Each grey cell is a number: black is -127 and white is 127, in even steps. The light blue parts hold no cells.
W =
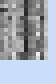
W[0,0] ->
-21
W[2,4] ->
25
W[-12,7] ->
-14
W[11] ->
[-5, 58, 3, 40, 56, 40, -90, 8, 19, -28, -24, 41]
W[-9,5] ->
-11
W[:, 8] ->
[-3, -6, 10, 1, 42, 11, -5, -3, -14, 14, 10, 19, -10, -8, 16]
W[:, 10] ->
[-14, -20, -18, -8, -76, -32, -22, -12, -26, -31, -12, -24, 2, -35, -50]
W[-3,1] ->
42
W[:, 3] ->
[42, 80, 10, 45, 65, 57, 56, 66, 80, 64, 38, 40, 41, 91, 75]
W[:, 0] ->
[-21, 35, -73, -5, 10, 0, -12, 18, 16, 20, -9, -5, -11, 29, 18]
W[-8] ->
[18, 64, 29, 66, 26, 18, -78, -20, -3, 20, -12, 60]
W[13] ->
[29, 31, 22, 91, -19, -49, -48, -33, -8, 112, -35, 79]
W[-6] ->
[20, 66, 1, 64, 34, 5, -74, 1, 14, 22, -31, 52]
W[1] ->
[35, 67, 25, 80, 11, -7, -67, -25, -6, 55, -20, 67]
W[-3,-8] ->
38
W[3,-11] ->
49
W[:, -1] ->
[59, 67, 53, 53, 47, 58, 69, 60, 79, 52, 43, 41, 57, 79, 62]
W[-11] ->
[10, 26, -46, 65, 21, -52, -49, 32, 42, 68, -76, 47]
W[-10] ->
[0, 30, 9, 57, 21, -4, -68, -5, 11, 34, -32, 58]
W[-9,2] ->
28
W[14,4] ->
5
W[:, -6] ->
[-78, -67, -82, -87, -49, -68, -61, -78, -51, -74, -94, -90, -93, -48, -51]
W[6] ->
[-12, 1, 28, 56, -1, -11, -61, -24, -5, 58, -22, 69]

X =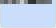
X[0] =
-3
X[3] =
-33
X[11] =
-21
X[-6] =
-73

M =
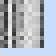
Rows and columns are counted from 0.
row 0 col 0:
38
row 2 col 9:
66
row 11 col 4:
46
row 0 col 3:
6
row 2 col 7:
100
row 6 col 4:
35
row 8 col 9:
61
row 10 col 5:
76
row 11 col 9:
54
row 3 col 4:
31
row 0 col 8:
77
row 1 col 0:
-8
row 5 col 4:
39
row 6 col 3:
-27
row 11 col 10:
-60
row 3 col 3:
-10
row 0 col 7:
67
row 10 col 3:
-65
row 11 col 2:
95
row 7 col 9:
68
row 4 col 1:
-64
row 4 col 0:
3
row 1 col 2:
108
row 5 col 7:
76
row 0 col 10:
-13
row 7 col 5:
45
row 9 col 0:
54
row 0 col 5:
0
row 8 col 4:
58
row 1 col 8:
76
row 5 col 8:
73
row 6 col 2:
99
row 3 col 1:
-77
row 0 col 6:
101
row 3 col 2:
95

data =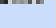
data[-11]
-57
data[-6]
17
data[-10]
-88
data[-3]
84

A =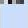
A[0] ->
12
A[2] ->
-102
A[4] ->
-41

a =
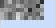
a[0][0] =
-46
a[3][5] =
32
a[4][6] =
-29
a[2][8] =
-9
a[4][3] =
8
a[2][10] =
11
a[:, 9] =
[2, -79, 7, -30, 18]
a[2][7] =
-86
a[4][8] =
-9
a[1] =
[-37, 2, -4, 0, 45, 23, -7, -11, -9, -79, 45]
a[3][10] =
47
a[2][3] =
-5
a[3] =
[48, 10, -35, 2, 73, 32, -6, -24, -9, -30, 47]
